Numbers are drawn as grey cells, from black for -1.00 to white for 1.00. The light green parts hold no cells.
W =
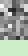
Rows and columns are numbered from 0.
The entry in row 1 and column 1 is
0.32
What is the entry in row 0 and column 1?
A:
0.45
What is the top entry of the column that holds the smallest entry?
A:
-0.29
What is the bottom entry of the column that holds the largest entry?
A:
-0.17
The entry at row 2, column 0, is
0.58
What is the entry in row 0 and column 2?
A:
0.32
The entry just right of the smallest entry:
-0.29
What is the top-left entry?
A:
0.32
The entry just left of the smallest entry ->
-0.60
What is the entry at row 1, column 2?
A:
0.45
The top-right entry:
-0.04
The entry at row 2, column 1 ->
0.71
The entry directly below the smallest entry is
-0.50
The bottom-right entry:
-0.29
